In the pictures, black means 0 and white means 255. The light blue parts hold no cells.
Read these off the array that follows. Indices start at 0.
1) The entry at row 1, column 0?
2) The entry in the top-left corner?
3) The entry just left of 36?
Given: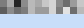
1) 93
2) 124
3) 169

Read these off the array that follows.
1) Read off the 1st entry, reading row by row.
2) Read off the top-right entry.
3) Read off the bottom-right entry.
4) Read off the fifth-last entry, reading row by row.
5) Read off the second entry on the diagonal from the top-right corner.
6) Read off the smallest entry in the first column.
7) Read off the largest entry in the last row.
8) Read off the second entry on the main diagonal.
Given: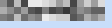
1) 142
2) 219
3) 173
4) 86
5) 98
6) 126
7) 234
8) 142
